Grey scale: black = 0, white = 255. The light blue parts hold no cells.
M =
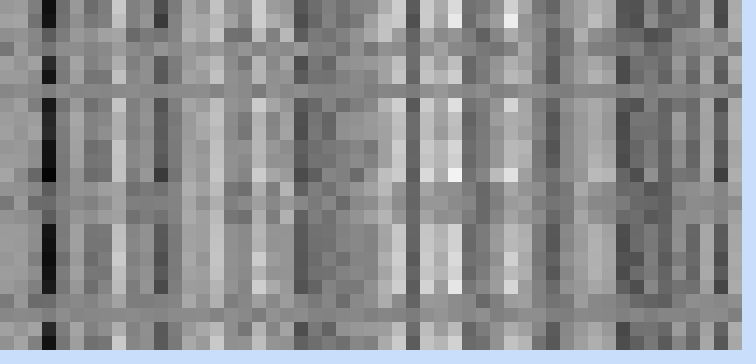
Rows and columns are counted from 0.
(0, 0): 152
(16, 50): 167
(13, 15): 187
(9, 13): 155
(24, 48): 133
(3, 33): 133
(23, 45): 114
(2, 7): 161
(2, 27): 194
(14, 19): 136
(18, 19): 156
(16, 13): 161
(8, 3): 39
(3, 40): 119
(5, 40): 136
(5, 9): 135
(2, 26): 167
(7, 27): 179
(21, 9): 125
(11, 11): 88
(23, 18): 179
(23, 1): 150
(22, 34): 143
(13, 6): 144
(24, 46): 120
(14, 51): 133
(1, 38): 132
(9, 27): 161
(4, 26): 152
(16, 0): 155
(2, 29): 99
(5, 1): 155
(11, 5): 159
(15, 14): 159
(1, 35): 156
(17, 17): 138
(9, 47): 103
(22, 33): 135
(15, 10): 124

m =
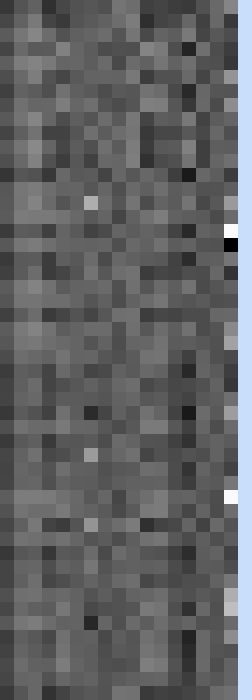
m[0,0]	56
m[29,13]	25
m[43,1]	105
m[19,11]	70
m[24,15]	81
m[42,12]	86
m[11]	[79, 104, 129, 81, 61, 87, 65, 104, 102, 126, 49, 75, 80, 115, 63, 101, 111]
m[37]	[71, 96, 120, 67, 60, 84, 148, 97, 109, 123, 48, 67, 72, 100, 66, 105, 83]
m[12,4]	104
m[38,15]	79
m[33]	[68, 102, 97, 83, 110, 96, 95, 81, 88, 90, 109, 106, 76, 52, 99, 86, 66]
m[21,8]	77
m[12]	[53, 86, 82, 56, 104, 89, 91, 68, 102, 87, 103, 92, 62, 26, 103, 93, 60]
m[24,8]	77
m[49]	[58, 86, 103, 50, 67, 82, 88, 83, 115, 113, 58, 65, 62, 68, 77, 106, 112]
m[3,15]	77
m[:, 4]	[71, 58, 82, 129, 101, 70, 113, 125, 77, 66, 70, 61, 104, 99, 84, 115, 100, 101, 94, 69, 91, 109, 69, 93, 105, 115, 105, 79, 91, 112, 121, 87, 77, 110, 99, 112, 121, 60, 113, 89, 98, 78, 105, 119, 98, 112, 115, 124, 102, 67]
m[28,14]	88
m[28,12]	74
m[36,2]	109
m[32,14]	78
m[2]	[91, 118, 134, 108, 82, 96, 100, 108, 85, 117, 73, 99, 93, 121, 69, 88, 77]
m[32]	[70, 98, 112, 72, 77, 88, 155, 91, 103, 112, 69, 81, 74, 82, 78, 98, 77]
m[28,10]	87
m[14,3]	106
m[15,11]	125
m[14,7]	107
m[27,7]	87
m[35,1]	124
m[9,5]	85
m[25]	[76, 109, 104, 98, 115, 100, 101, 86, 80, 91, 114, 116, 83, 64, 98, 80, 74]
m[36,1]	115
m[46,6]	93
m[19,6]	115
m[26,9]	90
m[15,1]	123
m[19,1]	91
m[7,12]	86

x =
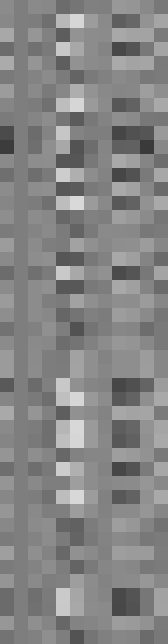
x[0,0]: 139
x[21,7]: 135
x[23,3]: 144
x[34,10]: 150
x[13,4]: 87
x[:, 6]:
[128, 156, 140, 140, 139, 122, 147, 154, 120, 126, 109, 120, 141, 121, 155, 129, 122, 144, 120, 139, 121, 143, 128, 116, 129, 143, 143, 133, 153, 139, 154, 154, 134, 141, 141, 156, 141, 124, 121, 138, 122, 140, 139, 140, 133, 117]
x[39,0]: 159
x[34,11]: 136
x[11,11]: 109
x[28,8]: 88
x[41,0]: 149
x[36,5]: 157
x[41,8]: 138
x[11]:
[138, 126, 141, 142, 86, 86, 120, 134, 169, 159, 133, 109]
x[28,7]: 140
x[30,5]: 216
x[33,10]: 123
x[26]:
[155, 126, 140, 125, 124, 163, 143, 134, 142, 142, 157, 135]
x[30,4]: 182
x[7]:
[134, 126, 124, 112, 189, 214, 154, 139, 87, 98, 144, 169]
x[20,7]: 125
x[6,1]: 126
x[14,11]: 169
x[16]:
[123, 126, 132, 138, 123, 100, 122, 138, 137, 136, 120, 123]
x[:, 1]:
[126, 126, 126, 126, 126, 126, 126, 126, 126, 126, 126, 126, 126, 126, 126, 126, 126, 126, 126, 126, 126, 126, 126, 126, 126, 126, 126, 126, 126, 126, 126, 126, 126, 126, 126, 126, 126, 126, 126, 126, 126, 126, 126, 126, 126, 126]
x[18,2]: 141
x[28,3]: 110
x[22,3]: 136
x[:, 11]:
[120, 165, 122, 164, 122, 123, 142, 169, 119, 153, 136, 109, 167, 106, 169, 118, 123, 135, 106, 164, 107, 135, 118, 121, 121, 135, 135, 156, 169, 122, 165, 169, 121, 167, 136, 169, 134, 114, 123, 125, 123, 136, 162, 163, 122, 120]
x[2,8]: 168
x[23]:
[114, 126, 129, 144, 126, 82, 116, 125, 135, 133, 109, 121]
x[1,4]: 184
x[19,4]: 201
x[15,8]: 159
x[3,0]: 108

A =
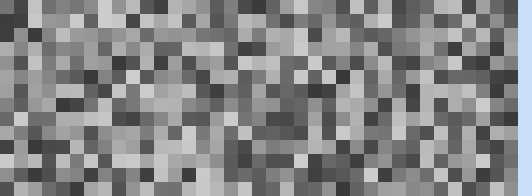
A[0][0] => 115
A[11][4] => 188
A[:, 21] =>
[199, 125, 197, 202, 101, 200, 91, 102, 97, 76, 146, 205, 106, 96]
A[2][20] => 168
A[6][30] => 180
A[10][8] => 171
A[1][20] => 76
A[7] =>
[130, 95, 151, 168, 58, 69, 116, 188, 103, 120, 165, 179, 178, 137, 122, 96, 140, 109, 150, 145, 97, 102, 144, 97, 180, 170, 144, 69, 172, 70, 180, 80, 173, 145, 203, 132, 106]
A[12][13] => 61
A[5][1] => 133
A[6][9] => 120
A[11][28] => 92
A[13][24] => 57
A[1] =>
[61, 64, 199, 151, 147, 202, 98, 204, 198, 70, 195, 168, 193, 90, 166, 85, 120, 184, 173, 114, 76, 125, 105, 147, 105, 95, 175, 202, 83, 97, 150, 84, 108, 189, 93, 141, 91]
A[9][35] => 175
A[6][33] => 191
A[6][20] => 104
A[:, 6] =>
[139, 98, 150, 158, 159, 58, 98, 116, 190, 82, 100, 197, 65, 165]
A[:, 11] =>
[64, 168, 151, 98, 64, 137, 162, 179, 135, 171, 183, 197, 193, 115]
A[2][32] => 194
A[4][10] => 178
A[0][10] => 87
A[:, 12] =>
[179, 193, 146, 101, 158, 147, 174, 178, 168, 102, 186, 168, 156, 113]
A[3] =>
[173, 133, 175, 109, 135, 129, 158, 102, 173, 137, 171, 98, 101, 186, 180, 198, 113, 65, 76, 155, 166, 202, 150, 161, 163, 133, 172, 80, 121, 127, 171, 113, 62, 167, 129, 61, 161]
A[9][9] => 166
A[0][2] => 195
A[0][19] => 99
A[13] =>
[81, 178, 158, 108, 91, 61, 165, 182, 82, 147, 187, 115, 113, 181, 200, 183, 149, 196, 90, 103, 181, 96, 103, 145, 57, 98, 129, 159, 162, 136, 143, 103, 192, 79, 103, 191, 143]
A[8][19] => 74
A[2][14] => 118
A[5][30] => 193
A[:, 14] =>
[144, 166, 118, 180, 145, 72, 89, 122, 87, 121, 136, 171, 201, 200]

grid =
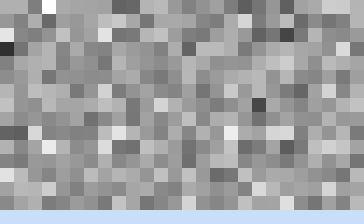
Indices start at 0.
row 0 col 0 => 176
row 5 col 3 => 118
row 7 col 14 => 142
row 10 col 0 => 178
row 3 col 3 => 180
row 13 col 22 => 160
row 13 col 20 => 159
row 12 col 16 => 119
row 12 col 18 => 155
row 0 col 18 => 117
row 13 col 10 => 171
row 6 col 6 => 149
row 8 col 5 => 163
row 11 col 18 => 151
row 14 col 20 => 223
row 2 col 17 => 153
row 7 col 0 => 193
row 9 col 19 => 213
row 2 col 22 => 181
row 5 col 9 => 171
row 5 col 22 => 134
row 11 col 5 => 152
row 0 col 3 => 253
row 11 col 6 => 139
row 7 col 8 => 178
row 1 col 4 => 159
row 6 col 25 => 179
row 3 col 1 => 116
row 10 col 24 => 197
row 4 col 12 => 153
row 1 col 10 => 118
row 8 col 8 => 161
